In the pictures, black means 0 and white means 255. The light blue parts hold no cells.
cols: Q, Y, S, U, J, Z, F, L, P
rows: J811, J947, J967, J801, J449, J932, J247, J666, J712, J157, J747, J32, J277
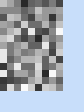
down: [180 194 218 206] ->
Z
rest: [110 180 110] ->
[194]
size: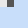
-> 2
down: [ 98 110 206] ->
U
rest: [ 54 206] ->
[194 136]
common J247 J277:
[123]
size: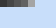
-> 5

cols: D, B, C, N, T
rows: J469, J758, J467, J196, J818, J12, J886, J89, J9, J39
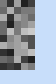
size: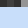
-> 4
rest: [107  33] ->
[122 136 161]
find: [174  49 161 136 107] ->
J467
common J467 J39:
[49]
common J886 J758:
[174]
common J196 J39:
[122]
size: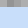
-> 4

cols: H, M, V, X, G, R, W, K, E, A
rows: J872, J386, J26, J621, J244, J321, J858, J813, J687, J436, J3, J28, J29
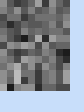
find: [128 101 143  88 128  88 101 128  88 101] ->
J386
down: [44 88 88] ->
M
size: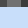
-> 4
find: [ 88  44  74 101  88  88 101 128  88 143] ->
J621
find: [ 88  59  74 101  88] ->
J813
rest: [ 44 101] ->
[101  74  74]

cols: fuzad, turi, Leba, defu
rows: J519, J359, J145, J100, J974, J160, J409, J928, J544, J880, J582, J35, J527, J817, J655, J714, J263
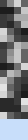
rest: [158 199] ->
[100]
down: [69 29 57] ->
fuzad
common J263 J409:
[57]
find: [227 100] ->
J527

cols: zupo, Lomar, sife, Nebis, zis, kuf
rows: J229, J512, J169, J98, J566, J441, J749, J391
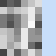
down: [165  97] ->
Lomar
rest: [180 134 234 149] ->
[134]
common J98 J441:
[180]
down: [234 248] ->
zis
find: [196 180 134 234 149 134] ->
J566
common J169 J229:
[97]
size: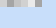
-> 6

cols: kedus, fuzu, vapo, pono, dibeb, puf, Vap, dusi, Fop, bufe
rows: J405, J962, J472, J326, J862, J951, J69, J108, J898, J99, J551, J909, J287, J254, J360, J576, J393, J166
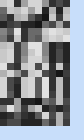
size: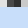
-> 4
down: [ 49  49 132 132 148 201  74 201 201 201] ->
pono
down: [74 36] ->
Fop
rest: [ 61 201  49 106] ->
[ 90 189 213 201 225]

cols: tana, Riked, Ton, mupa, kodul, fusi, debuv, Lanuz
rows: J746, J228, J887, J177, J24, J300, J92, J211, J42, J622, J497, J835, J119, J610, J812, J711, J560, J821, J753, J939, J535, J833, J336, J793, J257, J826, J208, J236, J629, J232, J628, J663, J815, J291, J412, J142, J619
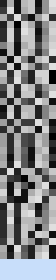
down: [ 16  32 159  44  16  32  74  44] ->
fusi
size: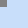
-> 1
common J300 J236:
[211]
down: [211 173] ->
tana
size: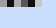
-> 6

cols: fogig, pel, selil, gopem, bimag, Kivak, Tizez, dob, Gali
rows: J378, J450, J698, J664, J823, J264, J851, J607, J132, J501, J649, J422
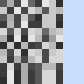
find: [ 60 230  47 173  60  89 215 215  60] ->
J649
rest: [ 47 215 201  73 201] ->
[215]
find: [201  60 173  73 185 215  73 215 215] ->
J132
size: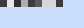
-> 9

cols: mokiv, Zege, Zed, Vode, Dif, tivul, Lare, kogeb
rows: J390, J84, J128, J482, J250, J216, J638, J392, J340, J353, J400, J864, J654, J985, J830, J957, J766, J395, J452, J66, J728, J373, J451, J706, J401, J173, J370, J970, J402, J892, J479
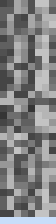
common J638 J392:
[81]
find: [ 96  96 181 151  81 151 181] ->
J638

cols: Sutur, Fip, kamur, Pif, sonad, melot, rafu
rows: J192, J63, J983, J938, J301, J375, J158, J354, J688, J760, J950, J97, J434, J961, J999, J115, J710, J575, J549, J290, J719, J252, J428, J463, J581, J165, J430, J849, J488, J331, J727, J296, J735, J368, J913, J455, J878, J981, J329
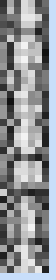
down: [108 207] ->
kamur
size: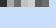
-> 7
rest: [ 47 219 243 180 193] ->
[32]
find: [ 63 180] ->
J735
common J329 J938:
[63]

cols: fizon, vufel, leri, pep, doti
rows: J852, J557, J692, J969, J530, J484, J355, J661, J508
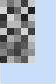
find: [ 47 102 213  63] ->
J530
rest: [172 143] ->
[ 75 200]
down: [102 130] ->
fizon

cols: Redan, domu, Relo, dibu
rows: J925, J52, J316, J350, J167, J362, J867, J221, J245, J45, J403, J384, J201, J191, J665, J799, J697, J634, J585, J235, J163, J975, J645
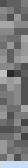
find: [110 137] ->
J235
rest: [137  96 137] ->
[152]

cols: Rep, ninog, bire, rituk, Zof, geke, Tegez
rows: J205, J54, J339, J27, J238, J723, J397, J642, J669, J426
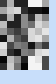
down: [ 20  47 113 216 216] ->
Zof
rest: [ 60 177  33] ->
[ 33 244 244 165]

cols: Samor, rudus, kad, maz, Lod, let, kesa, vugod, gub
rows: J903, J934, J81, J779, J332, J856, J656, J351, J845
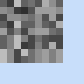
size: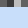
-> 4
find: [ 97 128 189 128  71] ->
J856
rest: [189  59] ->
[ 71 128  83 173  71]
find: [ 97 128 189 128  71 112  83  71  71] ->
J856
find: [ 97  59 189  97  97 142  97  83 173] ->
J779
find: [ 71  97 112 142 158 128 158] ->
J845

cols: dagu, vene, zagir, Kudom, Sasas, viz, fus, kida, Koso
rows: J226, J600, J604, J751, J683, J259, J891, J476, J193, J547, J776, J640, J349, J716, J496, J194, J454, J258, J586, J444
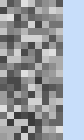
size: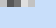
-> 5
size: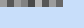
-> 9
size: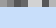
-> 8
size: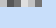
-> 6
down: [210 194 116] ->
fus

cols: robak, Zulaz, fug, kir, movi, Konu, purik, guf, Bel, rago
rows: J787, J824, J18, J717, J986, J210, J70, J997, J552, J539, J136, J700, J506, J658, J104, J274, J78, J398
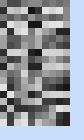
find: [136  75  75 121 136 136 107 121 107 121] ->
J787
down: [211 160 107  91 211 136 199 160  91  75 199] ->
purik
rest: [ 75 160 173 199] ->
[61 61 36 49]
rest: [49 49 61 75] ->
[ 91 160 226 211]
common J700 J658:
[75]
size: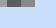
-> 5
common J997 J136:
[211]

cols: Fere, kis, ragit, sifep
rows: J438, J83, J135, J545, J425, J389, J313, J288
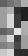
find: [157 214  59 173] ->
J545
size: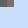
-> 2
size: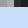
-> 4

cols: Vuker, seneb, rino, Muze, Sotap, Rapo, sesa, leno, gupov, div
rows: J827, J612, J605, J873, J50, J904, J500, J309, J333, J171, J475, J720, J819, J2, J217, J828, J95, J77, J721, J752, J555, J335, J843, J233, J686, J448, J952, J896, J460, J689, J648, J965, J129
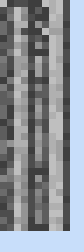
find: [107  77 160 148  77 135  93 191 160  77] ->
J896
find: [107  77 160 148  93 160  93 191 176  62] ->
J171
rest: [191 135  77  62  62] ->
[191 176  77]
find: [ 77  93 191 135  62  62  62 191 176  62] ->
J129
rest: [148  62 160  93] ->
[191 160  77]
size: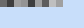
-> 9
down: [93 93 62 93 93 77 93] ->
sesa

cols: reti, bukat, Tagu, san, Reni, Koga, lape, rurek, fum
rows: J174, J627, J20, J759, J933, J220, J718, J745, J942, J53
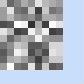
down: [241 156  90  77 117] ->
Reni
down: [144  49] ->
Reni
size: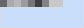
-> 9

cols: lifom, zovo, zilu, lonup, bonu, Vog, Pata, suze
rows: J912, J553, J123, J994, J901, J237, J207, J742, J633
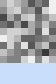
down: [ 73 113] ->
lifom
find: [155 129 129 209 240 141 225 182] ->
J633
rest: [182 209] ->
[209 194 170  99 225  99]
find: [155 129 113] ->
J742

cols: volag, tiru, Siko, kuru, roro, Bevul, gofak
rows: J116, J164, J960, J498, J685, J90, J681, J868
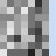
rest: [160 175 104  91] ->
[175]
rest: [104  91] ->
[175]
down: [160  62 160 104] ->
Siko
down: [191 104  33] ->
roro
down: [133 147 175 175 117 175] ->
gofak
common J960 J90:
[117]
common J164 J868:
[230]

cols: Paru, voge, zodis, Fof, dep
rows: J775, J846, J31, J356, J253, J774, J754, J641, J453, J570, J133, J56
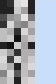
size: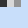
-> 3
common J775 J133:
[216]
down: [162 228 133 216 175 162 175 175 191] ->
Fof
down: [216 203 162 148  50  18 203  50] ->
zodis
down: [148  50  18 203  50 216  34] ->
zodis
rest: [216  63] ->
[216 175 203]
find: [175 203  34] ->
J56

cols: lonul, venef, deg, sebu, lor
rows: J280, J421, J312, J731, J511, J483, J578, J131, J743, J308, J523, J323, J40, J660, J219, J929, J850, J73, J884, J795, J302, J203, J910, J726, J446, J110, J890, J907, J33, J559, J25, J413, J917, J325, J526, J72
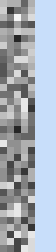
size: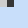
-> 2
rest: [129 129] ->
[144 101 218]

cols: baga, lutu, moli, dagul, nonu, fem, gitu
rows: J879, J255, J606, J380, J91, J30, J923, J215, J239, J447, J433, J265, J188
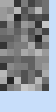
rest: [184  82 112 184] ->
[112]
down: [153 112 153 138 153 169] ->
gitu
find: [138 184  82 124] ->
J255
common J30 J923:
[112]
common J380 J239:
[138]
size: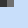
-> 2
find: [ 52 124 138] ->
J188

